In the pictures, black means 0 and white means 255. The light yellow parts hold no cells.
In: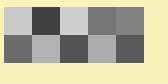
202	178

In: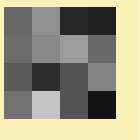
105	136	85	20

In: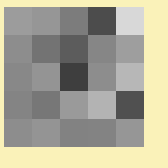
156	115	62	179	150

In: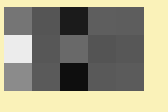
117	87	14

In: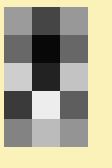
155	8	195

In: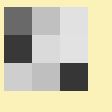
105	218	54

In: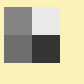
132	52

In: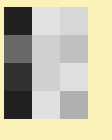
33	207	224

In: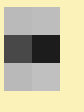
186	28
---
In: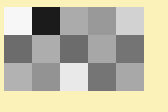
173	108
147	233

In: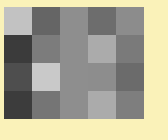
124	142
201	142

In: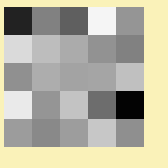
189	171
173	163

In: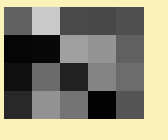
8	159
107	33

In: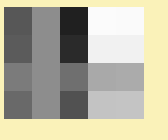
141	42
141	111

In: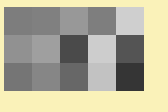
159	74
134	103

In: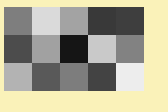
161	21
89	125

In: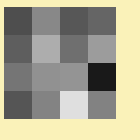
173	111
145	148
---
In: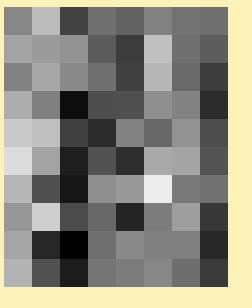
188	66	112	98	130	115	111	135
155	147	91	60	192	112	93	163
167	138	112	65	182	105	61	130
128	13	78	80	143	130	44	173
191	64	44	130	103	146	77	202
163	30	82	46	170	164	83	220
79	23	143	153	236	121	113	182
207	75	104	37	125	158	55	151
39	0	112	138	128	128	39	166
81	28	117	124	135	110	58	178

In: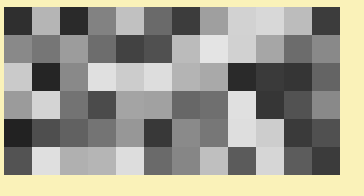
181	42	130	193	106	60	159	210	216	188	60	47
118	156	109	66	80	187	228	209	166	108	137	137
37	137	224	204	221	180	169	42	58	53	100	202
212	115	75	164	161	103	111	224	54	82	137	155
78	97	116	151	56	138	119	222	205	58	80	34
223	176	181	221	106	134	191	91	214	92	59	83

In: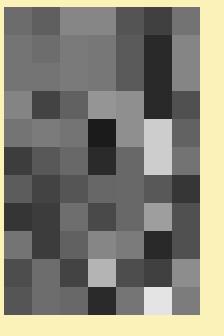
95	134	134	84	64	115	108
109	122	119	90	41	133	116
116	122	119	90	41	133	116
67	97	149	143	41	80	132
123	116	27	143	205	98	116
88	104	42	104	205	115	61
67	85	103	104	88	54	92
60	110	73	104	158	80	53
60	97	134	123	41	80	116
109	67	180	77	64	141	77
109	104	42	117	228	124	85

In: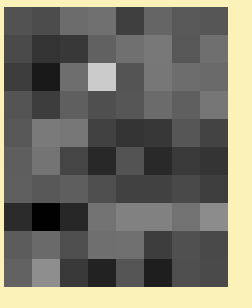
76	108	112	63	101	89	86	82
51	56	97	112	120	87	111	74
25	110	203	84	119	109	106	61
61	95	79	86	107	95	118	84
122	119	65	52	55	86	67	87
116	69	40	83	41	58	52	94
87	94	78	65	65	73	62	95
1	39	114	129	129	114	140	43
106	78	111	112	61	80	73	92
142	57	34	85	30	78	74	98

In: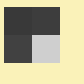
61	57
207	65

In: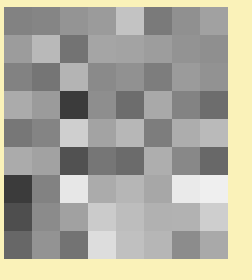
133	148	155	195	122	144	161	130
185	115	165	163	157	147	143	156
117	180	138	145	125	155	146	130
155	59	142	109	169	131	109	171
132	207	163	183	125	173	186	119
162	81	118	107	174	136	104	171
130	231	171	182	167	234	239	59
139	161	203	189	177	178	206	78
147	115	221	192	182	140	169	103
